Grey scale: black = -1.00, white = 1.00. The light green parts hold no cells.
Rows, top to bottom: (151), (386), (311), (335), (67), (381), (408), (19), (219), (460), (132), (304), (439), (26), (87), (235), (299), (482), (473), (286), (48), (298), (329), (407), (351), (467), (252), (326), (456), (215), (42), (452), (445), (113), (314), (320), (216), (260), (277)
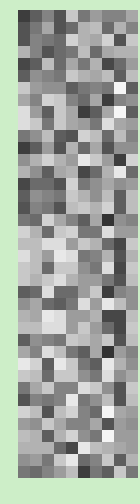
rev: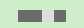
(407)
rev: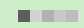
(299)
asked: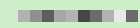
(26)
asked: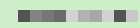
(311)
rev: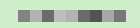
(386)
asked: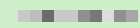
(42)
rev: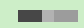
(467)

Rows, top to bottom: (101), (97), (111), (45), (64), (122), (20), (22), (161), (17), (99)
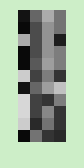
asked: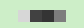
(22)
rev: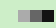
(101)
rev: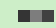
(122)
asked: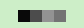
(97)
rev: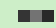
(17)
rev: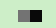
(99)
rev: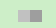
(20)

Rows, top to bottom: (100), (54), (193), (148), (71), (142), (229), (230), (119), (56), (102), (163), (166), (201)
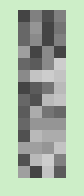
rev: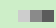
(71)
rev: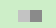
(142)
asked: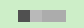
(102)

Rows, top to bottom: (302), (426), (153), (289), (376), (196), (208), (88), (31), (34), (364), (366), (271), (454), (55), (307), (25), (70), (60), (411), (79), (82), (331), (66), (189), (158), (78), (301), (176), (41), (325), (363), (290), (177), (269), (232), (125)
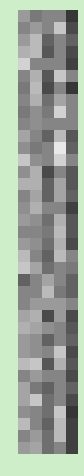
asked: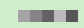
(364)
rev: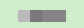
(60)
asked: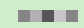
(196)

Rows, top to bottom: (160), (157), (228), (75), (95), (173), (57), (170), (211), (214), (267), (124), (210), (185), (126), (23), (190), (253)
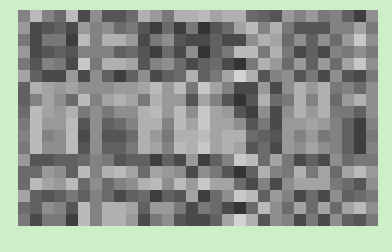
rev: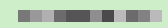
(160)
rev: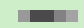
(57)
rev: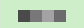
(210)
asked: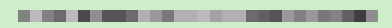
(160)

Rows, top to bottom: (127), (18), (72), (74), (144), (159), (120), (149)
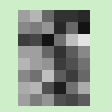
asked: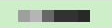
(127)
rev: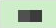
(144)
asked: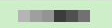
(144)
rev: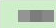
(18)
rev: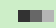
(127)
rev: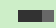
(127)
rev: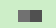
(144)

